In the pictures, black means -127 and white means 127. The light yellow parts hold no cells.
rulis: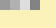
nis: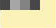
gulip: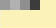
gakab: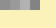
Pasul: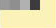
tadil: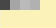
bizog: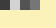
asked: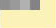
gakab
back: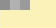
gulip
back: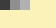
gulip
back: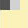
bizog
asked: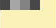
nis

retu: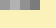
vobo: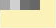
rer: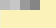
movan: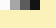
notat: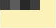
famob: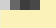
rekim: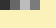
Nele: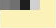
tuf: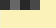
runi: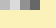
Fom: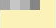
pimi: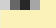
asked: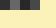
tuf
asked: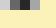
pimi
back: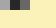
pimi
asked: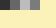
rekim
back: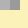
retu

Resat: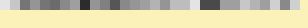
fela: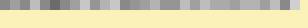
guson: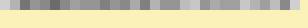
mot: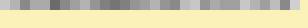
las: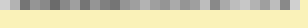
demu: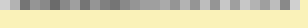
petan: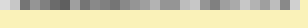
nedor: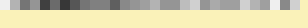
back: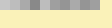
las
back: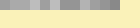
fela
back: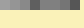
nedor
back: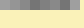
petan
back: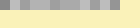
fela
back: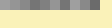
demu

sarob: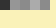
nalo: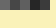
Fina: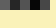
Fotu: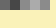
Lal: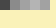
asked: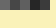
nalo
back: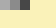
Fotu
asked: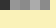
sarob
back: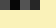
Fina
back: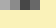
Fotu

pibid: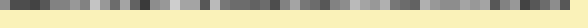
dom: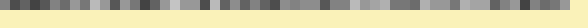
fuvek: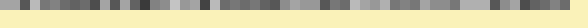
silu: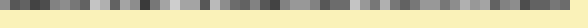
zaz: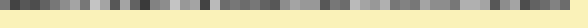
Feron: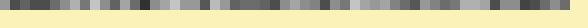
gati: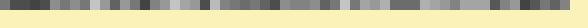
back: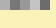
silu
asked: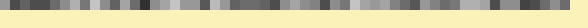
Feron
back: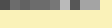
pibid
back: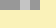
dom
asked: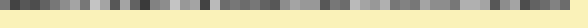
zaz

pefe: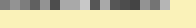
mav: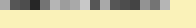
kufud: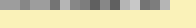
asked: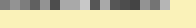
pefe
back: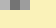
kufud
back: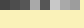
mav
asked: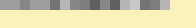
kufud

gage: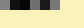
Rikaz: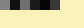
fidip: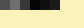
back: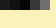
fidip
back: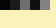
Rikaz
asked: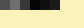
fidip
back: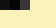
fidip

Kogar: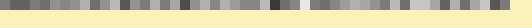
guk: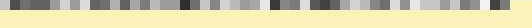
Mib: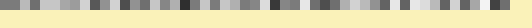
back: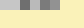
Kogar
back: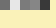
Mib
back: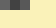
guk
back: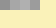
Kogar

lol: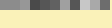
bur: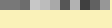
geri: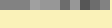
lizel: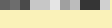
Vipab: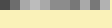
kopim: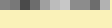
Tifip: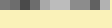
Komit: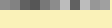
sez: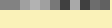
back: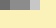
kopim
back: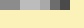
Tifip
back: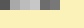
bur
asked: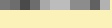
Tifip
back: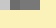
bur
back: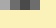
Tifip
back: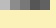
Komit

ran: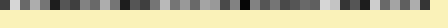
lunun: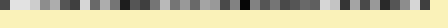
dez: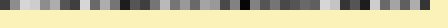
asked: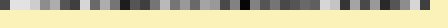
lunun
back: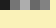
ran
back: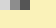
lunun

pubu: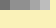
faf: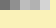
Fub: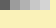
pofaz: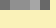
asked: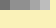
pubu
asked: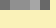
pofaz

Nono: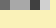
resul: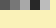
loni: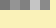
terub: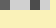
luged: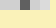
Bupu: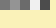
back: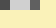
terub
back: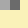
Nono
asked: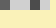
terub
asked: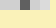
luged
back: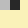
resul
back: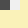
Bupu

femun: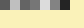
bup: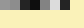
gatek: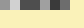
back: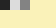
bup
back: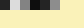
bup
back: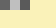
femun

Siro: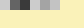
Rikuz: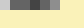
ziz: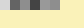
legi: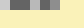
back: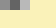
legi
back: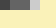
Rikuz
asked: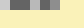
legi
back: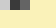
Siro
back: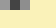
ziz
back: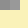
ziz

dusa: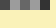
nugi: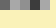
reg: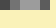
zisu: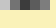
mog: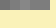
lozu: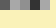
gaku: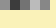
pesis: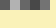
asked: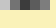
zisu
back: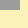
reg

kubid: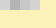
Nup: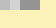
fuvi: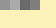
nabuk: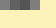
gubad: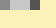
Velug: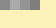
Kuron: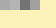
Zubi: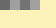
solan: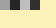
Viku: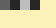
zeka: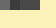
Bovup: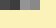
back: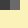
zeka
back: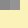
Bovup
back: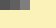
nabuk
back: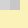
kubid
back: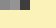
Bovup

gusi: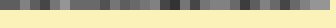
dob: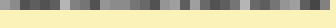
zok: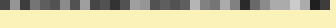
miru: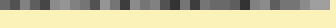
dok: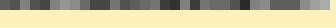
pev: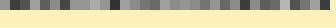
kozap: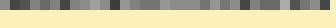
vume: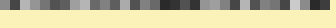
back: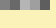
vume
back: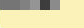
kozap
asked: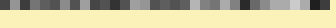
zok
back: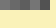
gusi
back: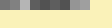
zok
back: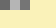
dob
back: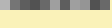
dob

